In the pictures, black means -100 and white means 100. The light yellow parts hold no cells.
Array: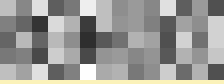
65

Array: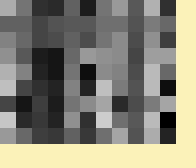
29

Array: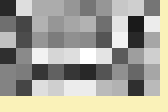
62

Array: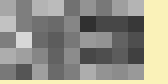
-39

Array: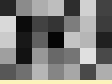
-75

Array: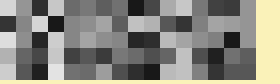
17

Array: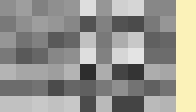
30

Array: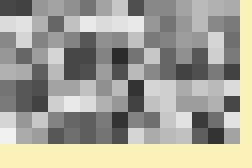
-44
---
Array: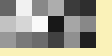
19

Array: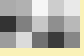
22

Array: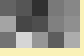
-10

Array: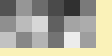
52

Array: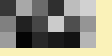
22

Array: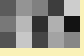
-35
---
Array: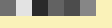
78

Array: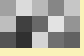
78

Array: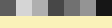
67

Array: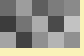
52

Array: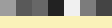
88

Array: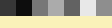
82

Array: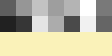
100

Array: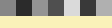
71
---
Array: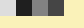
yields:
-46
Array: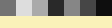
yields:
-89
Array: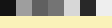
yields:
87
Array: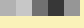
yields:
18
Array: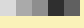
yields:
-25
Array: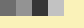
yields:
52
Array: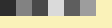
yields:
23
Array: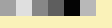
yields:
44
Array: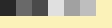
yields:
49
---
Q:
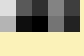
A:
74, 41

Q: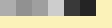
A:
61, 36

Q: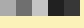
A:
54, 34

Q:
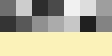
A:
89, 73

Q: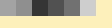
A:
61, 27

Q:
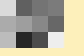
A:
86, 70
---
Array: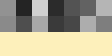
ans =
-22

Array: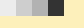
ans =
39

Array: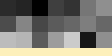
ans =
-7

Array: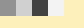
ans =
-49

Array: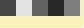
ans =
-69

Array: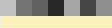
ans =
-45

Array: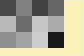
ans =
-48
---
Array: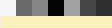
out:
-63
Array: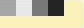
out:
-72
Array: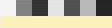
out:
-71
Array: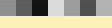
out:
40
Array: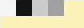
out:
26
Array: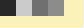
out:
10
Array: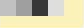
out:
74
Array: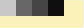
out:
-88
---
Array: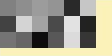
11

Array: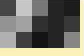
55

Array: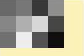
-7

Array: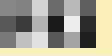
1

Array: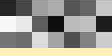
-44

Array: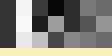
91
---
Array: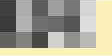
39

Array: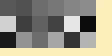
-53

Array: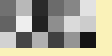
87

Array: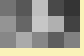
-20

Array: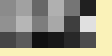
43

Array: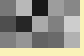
-70

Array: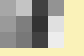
-1
